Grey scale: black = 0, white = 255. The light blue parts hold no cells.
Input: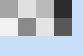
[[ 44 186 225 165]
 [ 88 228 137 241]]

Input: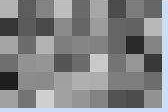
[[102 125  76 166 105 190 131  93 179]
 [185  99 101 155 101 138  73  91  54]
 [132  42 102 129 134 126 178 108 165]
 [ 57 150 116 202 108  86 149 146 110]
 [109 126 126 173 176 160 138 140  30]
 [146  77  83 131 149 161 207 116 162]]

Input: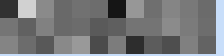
[[107 121 133 111 151  21 109 113 105 138 209  49]
 [109 123 139 116 116  95  90 108 105 129  97 117]
 [ 99 128  78  92  45 124  75 153 137  88 108 132]]

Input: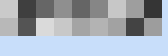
[[ 53 158 199 134 101 143 102  63 202]
 [157  67 162 179 164 200 218  84 184]]

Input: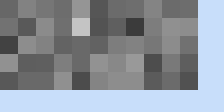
[[109 107 132 110 107  86 149 109 118 130 103]
 [141 144 125  59  95  83 196 111 139  89 114]
 [113 140 119 130 125  98 105  99 130 141  66]
 [ 94 121  77 153 136 146 105 126  95  94 145]
 [ 81 107  91 141 141 132  76 144 105 105  88]]

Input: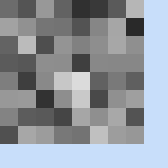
[[182  90  57  48  98 152  84 108]
 [ 41 166 134  83 115 117 145 162]
 [143 167 142 129 148  78 187  99]
 [135 135 136  63 141 142  87  91]
 [ 95 121  97 219 199 137  62 126]
 [159 144  73 201 142  50 154 152]
 [ 83 168 143 166  69  89  92 131]
 [151 157 192 115 120 156 167  80]]

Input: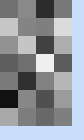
[[120  44 137 113]
 [219 127 132 198]
 [173  65 197 146]
 [ 92 239 112  94]
 [182 130  48 122]
 [155  80 135  17]
 [127 104 125 169]]

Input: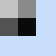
[[138 195]
 [ 10  82]]

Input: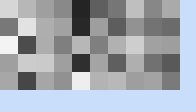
[[170 135 191 118  95  36 137 159 183 214]
 [107 115 146  93 158  40 162 174 226 120]
 [158 161 206 177 127 183 127 173  76 243]
 [ 89 113 175  95 164  47 159 202 204 159]
 [122 163 158 184 179 238 145 166  70 167]]
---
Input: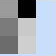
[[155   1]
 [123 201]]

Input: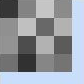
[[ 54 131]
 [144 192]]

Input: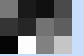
[[120  26]
 [ 52  38]]

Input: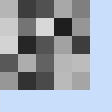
[[181  61]
 [203 116]]

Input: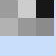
[[156 205]
 [178 152]]

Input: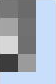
[[119 107]
 [164 113]]

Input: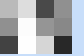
[[186 221]
 [144 252]]

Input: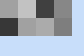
[[161 194]
 [ 55 161]]
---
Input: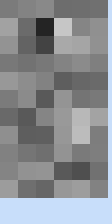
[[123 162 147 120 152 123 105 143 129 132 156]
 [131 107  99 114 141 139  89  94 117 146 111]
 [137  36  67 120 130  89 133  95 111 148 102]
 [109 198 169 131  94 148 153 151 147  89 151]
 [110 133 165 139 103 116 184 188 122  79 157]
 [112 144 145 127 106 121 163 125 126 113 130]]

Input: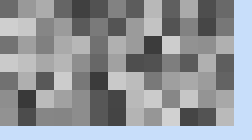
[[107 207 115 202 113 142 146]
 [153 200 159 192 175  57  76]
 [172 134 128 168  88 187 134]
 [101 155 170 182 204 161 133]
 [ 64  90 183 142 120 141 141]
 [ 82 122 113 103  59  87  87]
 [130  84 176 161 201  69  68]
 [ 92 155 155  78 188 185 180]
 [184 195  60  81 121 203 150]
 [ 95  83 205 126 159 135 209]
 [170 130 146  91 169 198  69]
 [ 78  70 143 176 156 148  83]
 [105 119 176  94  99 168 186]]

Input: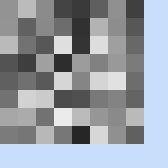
[[147 148 186  83  96 114 167 123]
 [187  97 114  62 112 210 171 118]
 [139 137  87 160  89 203 114 184]
 [ 68 109 223  45 214  76 235 119]
 [ 58  49  52 156 133  80 187  38]
 [ 95 179 221 129 213 121 150 215]
 [144 141 159 153 225 131 138 144]
 [ 64  87 104 123 109 100 186  96]]

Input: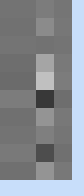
[[115 113 116 110 107 124 112 115 121 112]
 [115 113 116 110 107 124 112 115 121 112]
 [124 139 114 165 192  56 148 127  77 148]
 [117 119 116 121 124 110 120 117 112 120]]

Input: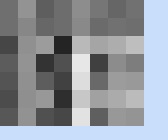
[[111 111  70  92  84  76  87]
 [147 135 144 147 144 143 146]
 [ 94 103 156  51  93 152  80]
 [109 109  36  80  65  46  71]
 [141 137 185 231 221 199 226]
 [118 107 165  64 105 161  95]
 [102 113 173 140 156 171 152]
 [113 110 190 125 153 187 148]]

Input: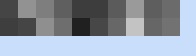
[[ 69  62]
 [146  69]
 [126 143]
 [ 95 110]
 [ 61  32]
 [ 61  71]
 [ 91 103]
 [154 195]
 [ 94 102]
 [107 114]]
